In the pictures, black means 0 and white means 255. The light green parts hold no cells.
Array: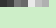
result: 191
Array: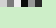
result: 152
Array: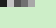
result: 113
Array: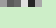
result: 37
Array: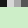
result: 169
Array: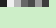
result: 158
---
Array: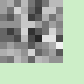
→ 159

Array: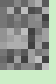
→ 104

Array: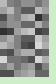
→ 185

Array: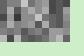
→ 100

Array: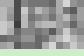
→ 172
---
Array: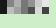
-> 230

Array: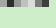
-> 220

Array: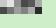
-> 227

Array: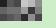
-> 199

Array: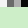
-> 244

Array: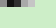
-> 197
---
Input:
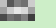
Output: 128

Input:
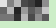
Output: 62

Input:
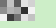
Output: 90

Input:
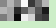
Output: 57

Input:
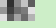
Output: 138

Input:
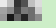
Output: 82

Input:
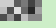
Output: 121

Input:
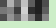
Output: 93

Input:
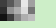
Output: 133

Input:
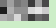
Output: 59
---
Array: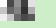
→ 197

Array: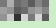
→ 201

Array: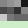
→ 118

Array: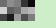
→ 27

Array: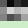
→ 78

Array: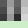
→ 154

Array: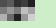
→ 107

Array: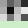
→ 121

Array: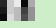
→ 219
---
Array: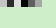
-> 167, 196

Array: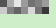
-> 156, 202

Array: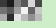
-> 74, 172

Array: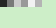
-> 180, 37

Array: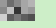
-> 180, 207

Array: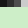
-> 203, 22

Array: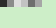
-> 166, 43
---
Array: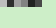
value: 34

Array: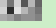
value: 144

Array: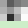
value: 163

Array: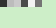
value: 243

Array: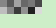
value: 32

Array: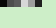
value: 158

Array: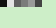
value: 153

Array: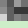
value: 128
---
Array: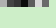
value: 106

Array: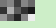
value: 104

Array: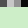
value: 9

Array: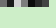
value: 67

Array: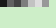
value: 152

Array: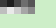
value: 85

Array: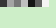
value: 244

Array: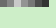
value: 51

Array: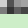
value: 163

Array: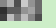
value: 107
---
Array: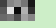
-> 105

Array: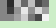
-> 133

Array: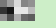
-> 145

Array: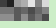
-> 142

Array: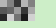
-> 40

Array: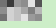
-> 114

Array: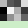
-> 27

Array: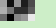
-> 106

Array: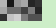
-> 50

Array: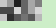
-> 199
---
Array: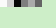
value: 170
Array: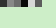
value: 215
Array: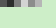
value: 140
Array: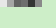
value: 52
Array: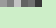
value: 113
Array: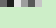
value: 89
